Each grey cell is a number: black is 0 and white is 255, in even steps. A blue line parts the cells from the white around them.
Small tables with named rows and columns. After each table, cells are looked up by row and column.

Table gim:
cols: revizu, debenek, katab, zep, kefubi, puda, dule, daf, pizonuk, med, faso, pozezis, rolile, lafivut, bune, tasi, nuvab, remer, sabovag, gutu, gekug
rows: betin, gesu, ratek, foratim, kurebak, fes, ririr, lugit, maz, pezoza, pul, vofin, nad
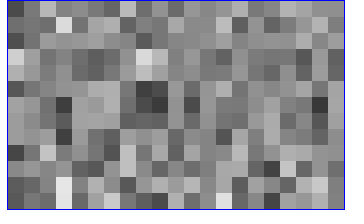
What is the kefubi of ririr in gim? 161
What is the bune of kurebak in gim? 150
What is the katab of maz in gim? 157
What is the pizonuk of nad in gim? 94
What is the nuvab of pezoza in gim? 146
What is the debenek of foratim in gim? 159
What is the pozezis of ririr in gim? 75
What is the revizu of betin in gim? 75
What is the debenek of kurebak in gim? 152
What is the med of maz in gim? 157
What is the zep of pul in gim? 148
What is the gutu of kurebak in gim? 156
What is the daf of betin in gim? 185
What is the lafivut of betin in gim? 148

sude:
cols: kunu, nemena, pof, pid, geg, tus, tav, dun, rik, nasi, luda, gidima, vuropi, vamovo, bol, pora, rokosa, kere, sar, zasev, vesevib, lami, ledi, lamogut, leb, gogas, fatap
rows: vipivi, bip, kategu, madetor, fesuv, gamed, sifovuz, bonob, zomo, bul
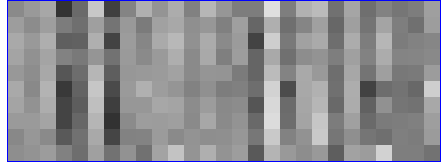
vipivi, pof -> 167
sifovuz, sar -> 166
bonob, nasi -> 156
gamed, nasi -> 157
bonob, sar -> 164
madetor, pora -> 101
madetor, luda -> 174
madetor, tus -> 149
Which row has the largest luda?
bul

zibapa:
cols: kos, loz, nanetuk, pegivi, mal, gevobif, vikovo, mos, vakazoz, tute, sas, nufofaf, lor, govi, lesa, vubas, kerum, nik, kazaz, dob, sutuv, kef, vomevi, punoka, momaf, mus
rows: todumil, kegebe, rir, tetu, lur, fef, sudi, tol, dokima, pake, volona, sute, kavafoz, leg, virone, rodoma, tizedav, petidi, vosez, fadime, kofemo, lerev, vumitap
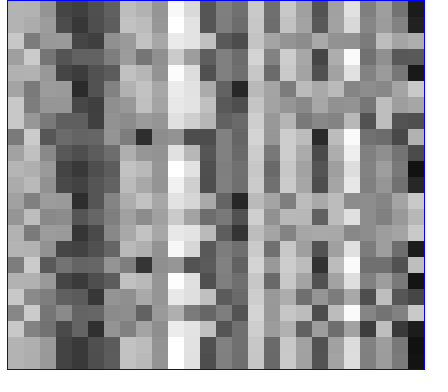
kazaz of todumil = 160
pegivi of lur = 69
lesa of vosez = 106
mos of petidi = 193
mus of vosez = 70
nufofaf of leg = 163

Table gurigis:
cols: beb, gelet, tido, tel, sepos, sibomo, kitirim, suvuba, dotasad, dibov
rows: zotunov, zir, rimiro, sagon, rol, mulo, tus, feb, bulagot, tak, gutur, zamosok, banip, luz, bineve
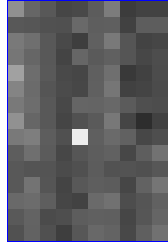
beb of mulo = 132
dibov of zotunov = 66
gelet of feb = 102
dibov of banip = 97
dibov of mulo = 75
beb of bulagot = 121
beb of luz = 89
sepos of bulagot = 237
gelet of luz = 99
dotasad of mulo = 68
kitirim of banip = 113
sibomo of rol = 95
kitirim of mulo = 118
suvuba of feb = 69
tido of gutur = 84
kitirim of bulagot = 106
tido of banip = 94
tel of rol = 73
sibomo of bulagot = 95
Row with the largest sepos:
bulagot

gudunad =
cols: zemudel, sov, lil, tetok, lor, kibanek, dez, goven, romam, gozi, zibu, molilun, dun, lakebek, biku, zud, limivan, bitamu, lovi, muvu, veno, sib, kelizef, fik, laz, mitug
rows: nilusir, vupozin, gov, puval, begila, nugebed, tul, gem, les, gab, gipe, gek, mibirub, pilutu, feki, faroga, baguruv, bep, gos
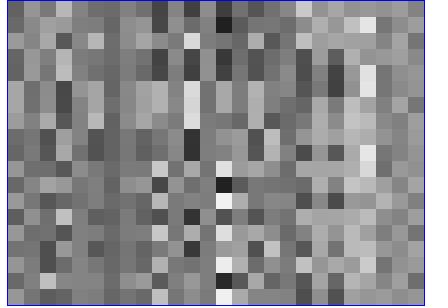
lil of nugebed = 140
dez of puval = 108
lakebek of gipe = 224
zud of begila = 82
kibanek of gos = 125
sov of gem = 129
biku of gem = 104
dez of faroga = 102
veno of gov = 166
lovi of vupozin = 140
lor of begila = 129
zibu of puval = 138
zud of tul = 174
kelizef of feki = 160
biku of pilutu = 126
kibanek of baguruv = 119
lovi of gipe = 166
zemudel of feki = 151
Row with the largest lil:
bep

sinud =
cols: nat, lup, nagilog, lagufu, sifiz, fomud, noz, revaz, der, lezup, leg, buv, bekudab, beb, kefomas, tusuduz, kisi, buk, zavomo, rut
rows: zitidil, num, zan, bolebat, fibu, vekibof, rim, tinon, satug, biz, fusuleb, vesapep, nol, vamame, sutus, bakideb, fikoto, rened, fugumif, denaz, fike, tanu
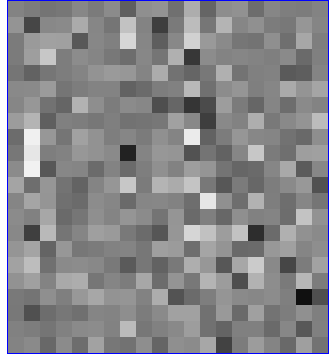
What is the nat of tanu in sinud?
131
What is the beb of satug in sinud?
124
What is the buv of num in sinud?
188
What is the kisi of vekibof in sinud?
134
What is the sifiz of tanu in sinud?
109
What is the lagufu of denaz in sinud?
119
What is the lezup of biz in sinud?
151
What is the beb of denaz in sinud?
153
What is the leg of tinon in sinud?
161
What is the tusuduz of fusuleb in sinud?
106
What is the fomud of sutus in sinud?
159
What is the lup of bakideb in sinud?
164
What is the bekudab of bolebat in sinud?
140
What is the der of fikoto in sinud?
119
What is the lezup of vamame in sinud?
116
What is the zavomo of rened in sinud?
183
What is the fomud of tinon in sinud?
119
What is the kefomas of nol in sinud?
110
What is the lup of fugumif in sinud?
116

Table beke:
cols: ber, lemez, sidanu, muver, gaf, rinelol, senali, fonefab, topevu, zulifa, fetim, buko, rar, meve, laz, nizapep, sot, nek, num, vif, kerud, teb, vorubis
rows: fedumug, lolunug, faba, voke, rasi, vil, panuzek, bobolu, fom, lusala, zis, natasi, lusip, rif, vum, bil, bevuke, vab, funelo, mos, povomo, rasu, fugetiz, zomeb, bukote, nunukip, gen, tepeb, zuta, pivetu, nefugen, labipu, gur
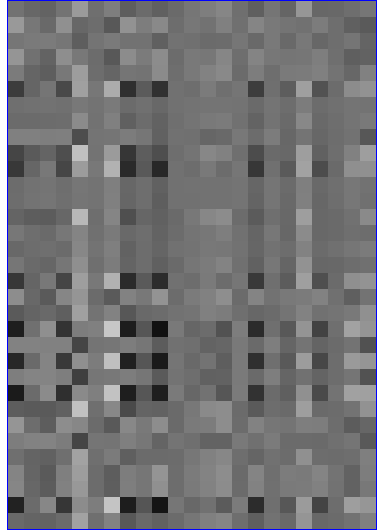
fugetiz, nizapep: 47
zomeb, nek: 101
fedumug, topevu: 107
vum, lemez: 110
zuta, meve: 135
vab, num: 159
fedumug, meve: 134
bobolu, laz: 113
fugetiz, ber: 39
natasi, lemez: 114
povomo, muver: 51
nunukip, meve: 141
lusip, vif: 103
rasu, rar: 99
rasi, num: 123
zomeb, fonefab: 125
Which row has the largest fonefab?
lolunug

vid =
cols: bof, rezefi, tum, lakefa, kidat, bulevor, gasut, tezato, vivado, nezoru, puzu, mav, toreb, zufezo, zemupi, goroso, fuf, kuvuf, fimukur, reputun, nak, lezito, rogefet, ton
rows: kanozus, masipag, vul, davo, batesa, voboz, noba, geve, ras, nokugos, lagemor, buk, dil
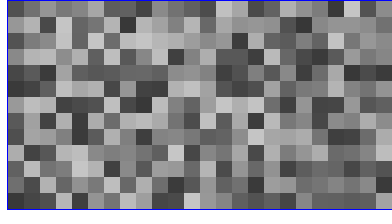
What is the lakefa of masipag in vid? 197
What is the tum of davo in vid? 185
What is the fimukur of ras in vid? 172
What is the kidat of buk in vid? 146
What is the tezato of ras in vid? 127
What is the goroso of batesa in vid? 127
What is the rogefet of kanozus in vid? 83
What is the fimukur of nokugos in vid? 149
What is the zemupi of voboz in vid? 68

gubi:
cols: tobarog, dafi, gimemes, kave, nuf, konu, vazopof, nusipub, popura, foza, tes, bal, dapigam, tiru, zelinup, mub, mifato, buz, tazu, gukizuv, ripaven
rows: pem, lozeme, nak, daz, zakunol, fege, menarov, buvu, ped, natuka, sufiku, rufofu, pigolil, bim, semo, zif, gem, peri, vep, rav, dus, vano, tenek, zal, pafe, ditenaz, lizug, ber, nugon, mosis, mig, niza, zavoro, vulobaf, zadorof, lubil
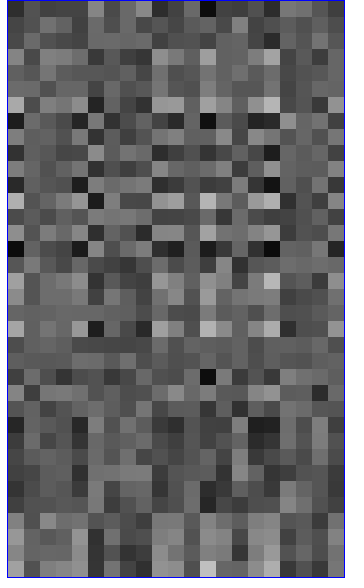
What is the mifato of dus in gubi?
172
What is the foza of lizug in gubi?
58
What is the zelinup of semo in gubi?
109
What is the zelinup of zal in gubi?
59
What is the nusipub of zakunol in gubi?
96
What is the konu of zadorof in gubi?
52
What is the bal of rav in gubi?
74
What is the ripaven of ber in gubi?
81
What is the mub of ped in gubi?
136
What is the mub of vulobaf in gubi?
136
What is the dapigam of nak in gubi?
68
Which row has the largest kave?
lubil

